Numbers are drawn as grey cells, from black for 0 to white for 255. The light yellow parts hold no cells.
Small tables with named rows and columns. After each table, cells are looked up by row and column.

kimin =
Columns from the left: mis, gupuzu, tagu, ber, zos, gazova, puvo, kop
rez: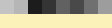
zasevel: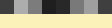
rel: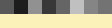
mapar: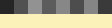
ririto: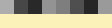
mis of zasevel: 62
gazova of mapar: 77
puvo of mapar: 133
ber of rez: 52
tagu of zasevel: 124
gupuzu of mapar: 81
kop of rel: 115
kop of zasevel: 63
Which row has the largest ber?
ririto

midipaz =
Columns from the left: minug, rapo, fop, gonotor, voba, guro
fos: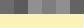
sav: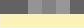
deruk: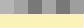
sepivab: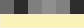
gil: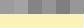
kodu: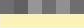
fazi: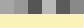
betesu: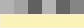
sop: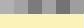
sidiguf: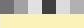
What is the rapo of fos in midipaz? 91
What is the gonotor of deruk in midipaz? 165
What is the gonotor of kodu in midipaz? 112
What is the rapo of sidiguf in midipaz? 162
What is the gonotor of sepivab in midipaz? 143
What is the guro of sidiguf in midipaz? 177
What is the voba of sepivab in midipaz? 129
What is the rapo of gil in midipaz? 163
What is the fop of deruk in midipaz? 120
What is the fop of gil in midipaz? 132
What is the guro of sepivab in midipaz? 45
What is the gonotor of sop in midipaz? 162
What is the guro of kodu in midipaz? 110
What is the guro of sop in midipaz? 158
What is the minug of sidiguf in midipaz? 114
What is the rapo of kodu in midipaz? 97
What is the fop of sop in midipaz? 123
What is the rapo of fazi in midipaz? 152
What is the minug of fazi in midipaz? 166
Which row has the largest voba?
sidiguf

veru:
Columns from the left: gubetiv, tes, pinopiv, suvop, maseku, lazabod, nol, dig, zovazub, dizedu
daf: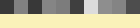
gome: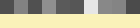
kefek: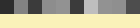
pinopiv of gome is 80
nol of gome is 230
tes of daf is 129
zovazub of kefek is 143
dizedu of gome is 75
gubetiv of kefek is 45

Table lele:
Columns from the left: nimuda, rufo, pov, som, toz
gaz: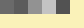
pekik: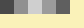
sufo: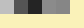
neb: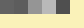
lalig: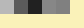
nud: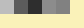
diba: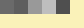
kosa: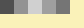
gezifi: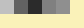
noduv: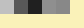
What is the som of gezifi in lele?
128
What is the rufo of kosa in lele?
147
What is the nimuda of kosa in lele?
80
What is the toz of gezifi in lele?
143
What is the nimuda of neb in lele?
98
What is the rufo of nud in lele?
92
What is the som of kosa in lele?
159
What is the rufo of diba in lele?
94
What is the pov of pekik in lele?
207
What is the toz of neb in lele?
79
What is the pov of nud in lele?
46
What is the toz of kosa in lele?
117
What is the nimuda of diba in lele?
106
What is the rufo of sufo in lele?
84
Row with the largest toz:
gezifi

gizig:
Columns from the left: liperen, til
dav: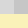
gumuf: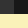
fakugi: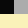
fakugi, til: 172
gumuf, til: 24
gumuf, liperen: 51
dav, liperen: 216
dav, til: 198
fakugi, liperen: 8

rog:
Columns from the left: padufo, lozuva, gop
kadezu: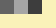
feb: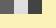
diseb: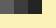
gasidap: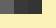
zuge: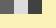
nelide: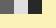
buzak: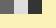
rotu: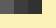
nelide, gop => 40
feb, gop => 67
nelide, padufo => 98
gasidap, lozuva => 57
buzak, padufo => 102
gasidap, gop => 52
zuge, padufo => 98
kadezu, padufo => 99
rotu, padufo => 92

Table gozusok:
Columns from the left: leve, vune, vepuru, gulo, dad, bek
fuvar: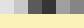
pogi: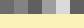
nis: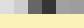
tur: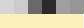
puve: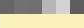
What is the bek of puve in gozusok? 94
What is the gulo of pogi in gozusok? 158
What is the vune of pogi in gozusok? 131
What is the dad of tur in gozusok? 159
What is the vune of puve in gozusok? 113
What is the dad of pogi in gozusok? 218
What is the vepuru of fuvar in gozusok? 90
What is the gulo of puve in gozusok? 182
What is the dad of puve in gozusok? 211
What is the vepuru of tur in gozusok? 105
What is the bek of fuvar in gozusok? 133
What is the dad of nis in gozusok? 161
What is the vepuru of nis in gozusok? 102
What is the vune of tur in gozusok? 204
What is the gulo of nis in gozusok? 53
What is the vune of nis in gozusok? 205
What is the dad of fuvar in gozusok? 159
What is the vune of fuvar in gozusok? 200

